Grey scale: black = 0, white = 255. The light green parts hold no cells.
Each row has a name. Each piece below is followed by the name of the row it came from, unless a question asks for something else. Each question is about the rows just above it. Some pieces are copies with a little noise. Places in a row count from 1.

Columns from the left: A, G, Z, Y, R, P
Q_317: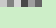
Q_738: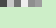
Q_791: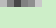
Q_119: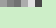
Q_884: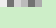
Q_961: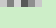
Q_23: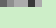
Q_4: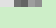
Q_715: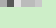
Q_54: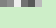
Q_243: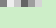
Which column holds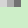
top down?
Z
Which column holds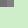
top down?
G

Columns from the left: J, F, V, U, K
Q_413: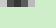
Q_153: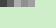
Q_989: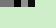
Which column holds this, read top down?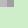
K
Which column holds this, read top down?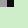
K

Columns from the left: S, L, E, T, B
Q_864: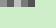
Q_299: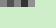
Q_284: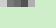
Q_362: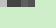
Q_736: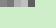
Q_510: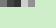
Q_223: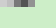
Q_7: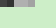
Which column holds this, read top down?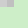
S
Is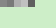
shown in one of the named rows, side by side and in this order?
yes
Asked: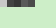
Q_362
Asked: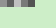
Q_864
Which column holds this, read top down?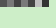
L
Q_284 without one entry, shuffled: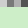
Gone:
[108]
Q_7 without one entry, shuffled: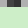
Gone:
[162]

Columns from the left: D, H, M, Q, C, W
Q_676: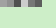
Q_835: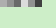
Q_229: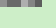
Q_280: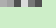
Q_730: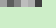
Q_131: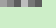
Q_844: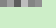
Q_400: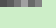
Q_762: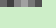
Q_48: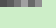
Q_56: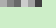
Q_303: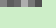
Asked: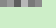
Q_844
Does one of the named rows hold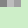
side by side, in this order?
no

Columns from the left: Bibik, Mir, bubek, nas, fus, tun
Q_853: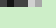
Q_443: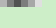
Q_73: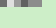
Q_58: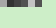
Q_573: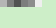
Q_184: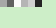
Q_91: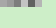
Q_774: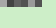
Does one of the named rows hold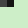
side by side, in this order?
yes
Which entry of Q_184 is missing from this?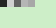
[251]
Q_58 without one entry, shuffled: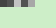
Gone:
[51]
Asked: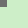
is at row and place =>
Q_73, 1

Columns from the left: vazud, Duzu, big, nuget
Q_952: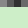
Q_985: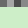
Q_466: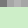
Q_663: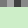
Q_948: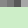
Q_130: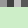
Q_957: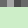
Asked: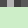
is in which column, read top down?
big
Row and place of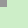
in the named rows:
Q_130, 1

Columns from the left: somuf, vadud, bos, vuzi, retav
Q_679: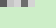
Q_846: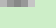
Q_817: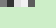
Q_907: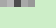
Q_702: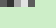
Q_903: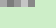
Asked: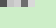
Q_679
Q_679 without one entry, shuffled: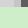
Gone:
[109]
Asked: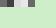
Q_817
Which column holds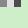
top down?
bos

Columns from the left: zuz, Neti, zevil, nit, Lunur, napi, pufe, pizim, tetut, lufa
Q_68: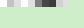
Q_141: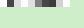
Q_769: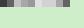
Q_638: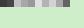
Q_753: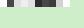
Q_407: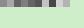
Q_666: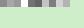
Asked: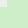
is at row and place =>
Q_753, 4
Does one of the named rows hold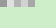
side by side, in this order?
yes
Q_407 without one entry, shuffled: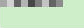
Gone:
[85]
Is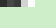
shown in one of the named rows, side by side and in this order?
yes
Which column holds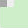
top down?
nit

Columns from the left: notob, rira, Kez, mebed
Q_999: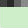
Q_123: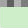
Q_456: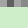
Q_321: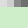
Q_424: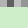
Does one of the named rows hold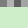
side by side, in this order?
no
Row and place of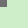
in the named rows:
Q_321, 4

